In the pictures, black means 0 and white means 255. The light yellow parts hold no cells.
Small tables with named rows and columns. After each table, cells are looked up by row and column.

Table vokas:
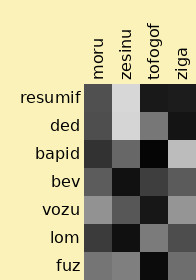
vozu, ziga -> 149
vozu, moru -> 146
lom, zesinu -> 16
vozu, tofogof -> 23
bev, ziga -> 91
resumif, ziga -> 28
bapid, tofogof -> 5
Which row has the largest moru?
vozu

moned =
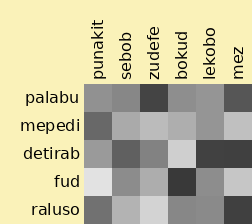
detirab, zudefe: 130
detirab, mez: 64
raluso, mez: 64
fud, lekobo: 141
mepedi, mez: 192
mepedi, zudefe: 187
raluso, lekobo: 138
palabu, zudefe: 68
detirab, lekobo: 65
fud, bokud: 57
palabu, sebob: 135
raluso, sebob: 179
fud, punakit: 226
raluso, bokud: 135
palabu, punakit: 145
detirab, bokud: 207
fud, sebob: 140
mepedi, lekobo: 149

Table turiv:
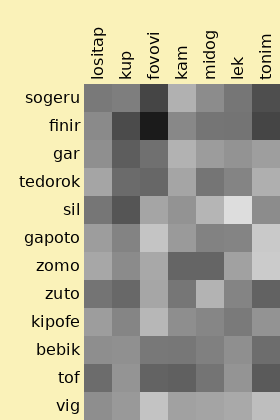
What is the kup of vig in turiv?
153
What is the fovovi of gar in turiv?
112
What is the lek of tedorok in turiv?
132
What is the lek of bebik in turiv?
143
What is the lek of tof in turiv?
148
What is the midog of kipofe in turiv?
134
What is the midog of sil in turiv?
181
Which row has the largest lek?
sil

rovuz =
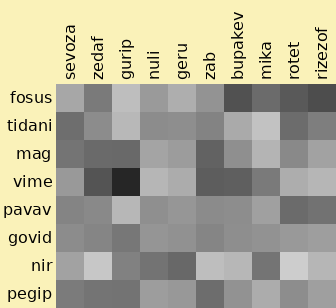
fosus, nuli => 154
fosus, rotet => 89
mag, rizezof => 162
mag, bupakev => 143
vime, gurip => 38
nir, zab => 190
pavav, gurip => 183
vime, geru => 172
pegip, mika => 172
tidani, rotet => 108
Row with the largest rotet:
nir

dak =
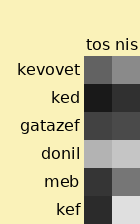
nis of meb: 118
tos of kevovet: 98
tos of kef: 43
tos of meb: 53
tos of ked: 25
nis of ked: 48
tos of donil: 179
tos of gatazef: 66
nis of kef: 223
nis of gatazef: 74
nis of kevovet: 138
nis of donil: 197

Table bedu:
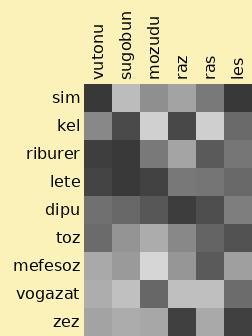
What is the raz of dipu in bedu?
61
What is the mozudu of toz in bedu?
172
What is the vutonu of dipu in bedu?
112
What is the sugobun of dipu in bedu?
104
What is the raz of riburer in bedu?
164
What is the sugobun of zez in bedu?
172
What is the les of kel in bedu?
106
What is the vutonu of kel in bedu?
136
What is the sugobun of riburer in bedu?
57
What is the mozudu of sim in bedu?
143
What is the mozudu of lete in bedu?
66
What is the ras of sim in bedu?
121
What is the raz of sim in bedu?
163
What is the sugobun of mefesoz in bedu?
154
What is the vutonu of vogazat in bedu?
173

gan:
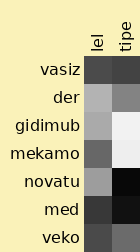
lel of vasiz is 75
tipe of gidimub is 242
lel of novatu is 157
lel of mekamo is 103
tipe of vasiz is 67
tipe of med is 17
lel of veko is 74
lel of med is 56
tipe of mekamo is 238
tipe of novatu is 8
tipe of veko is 107
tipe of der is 131
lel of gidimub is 170

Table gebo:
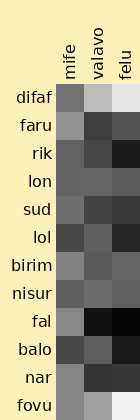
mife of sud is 111
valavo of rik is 70
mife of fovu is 133
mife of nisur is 95
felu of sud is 57
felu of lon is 93
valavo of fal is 17
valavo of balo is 94
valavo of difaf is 187
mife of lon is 99

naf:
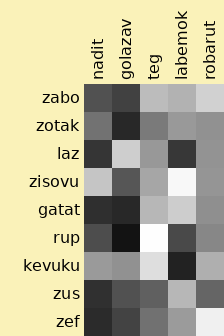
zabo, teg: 188
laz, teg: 152
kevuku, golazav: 145
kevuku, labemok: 34
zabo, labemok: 178
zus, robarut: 101

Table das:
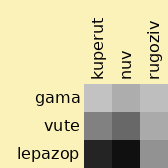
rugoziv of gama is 190
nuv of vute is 104
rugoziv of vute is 170
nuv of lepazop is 16
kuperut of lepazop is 36
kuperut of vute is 129
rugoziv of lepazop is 146
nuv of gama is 173
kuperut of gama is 194
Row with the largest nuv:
gama

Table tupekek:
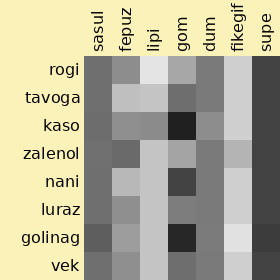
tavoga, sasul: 111
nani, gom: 67
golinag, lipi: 196
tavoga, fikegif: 207
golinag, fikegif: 225
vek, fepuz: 143
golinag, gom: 39
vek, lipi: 196
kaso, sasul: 109
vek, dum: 122
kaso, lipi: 139
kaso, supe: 67
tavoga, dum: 122
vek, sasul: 111
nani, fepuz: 184
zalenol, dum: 122
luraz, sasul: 111
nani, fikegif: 207
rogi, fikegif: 207
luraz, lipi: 196
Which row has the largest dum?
kaso

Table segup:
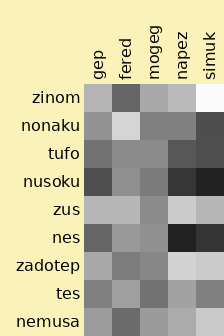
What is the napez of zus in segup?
203
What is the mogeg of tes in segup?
114
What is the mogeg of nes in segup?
144
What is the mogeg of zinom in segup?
169
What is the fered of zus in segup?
183
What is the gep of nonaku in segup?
146
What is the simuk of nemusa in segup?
202
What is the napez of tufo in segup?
87
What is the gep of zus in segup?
182
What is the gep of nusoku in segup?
79
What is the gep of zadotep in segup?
168
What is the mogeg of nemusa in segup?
155
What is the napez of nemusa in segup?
171
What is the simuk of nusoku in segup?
34
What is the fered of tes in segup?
159
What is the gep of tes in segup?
128

